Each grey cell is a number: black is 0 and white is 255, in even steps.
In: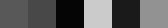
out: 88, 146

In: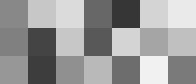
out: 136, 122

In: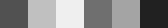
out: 81, 33

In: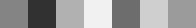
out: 132, 155

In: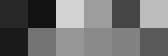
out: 39, 89

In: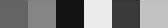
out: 99, 194

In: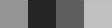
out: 148, 192

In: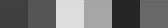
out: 64, 104

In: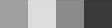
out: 159, 57
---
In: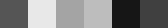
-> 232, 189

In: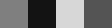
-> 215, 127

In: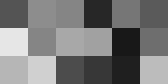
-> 230, 208

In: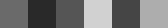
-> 209, 173

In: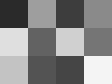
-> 244, 223

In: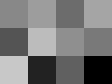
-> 200, 188

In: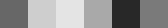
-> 228, 206
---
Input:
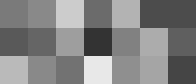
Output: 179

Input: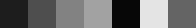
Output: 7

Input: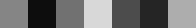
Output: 76

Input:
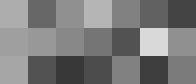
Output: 129

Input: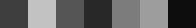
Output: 124

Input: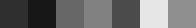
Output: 75

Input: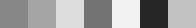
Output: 242

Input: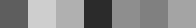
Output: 142

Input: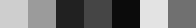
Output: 11

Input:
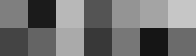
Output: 148
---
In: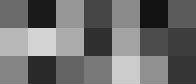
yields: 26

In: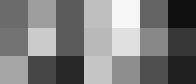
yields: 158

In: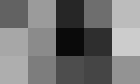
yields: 155

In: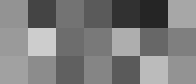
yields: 68

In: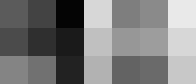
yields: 67

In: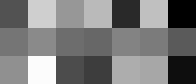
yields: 207

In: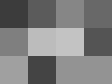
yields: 91

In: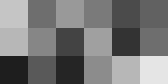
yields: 110
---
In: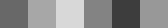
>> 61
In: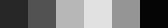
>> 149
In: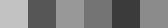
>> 59
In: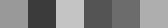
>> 108
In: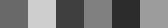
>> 44
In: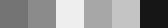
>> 196
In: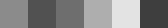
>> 227
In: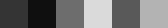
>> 89
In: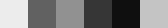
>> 15
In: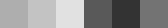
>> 51
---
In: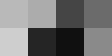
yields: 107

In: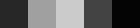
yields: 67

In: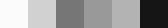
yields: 153

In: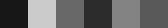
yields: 44

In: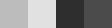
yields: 75

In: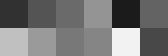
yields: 148

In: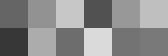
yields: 81

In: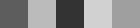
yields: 209
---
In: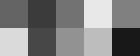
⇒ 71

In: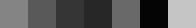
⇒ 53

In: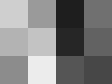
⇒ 71

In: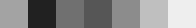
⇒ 112

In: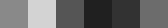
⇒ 85

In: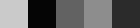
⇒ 98

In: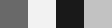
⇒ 194

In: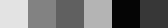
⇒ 96
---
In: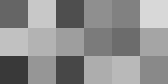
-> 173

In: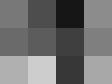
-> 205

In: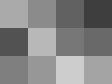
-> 151

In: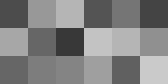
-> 159

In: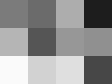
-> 210

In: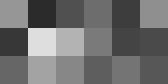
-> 94
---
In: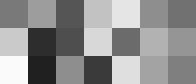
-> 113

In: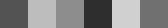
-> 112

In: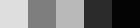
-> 4

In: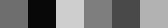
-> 178

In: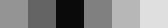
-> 223

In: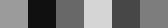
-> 125

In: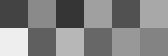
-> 168
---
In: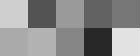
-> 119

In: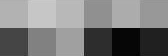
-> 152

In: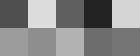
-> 213

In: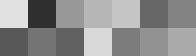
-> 131

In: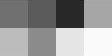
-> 166

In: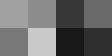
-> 105

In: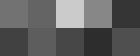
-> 53

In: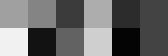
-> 67
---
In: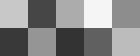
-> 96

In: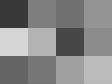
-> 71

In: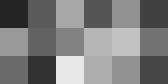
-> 194

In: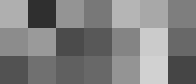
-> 203

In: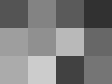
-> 185

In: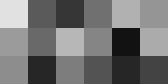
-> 18

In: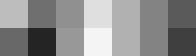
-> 131
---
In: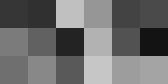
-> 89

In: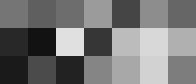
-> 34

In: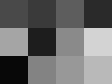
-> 152

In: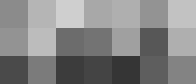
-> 60

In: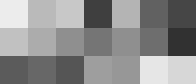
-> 85

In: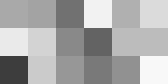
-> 151

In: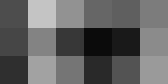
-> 117

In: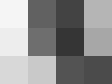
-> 83
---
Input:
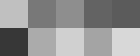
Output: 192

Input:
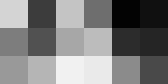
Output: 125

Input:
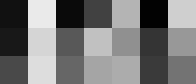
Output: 24

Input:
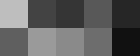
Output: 190

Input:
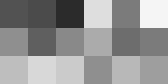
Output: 143

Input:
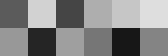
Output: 91

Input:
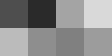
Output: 78
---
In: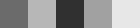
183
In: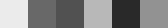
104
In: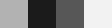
27
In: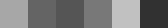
100
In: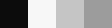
247
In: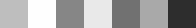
254
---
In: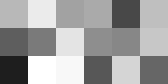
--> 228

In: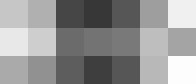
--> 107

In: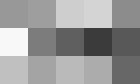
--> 95

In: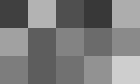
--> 131

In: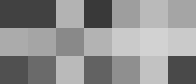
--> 137

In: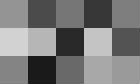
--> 41

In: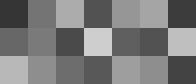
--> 74

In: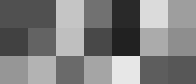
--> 191

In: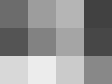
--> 165
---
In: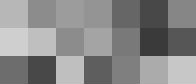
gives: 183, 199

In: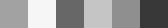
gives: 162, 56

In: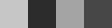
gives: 198, 71

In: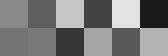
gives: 137, 179

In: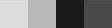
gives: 221, 73

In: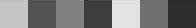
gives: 196, 45

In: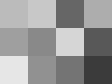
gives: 187, 59
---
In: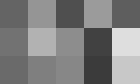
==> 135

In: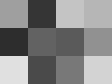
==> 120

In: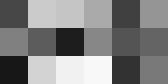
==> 241

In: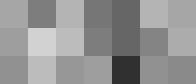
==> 151

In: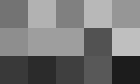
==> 63

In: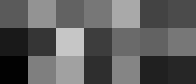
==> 161

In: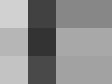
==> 162

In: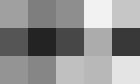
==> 192

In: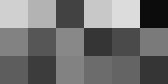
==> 130
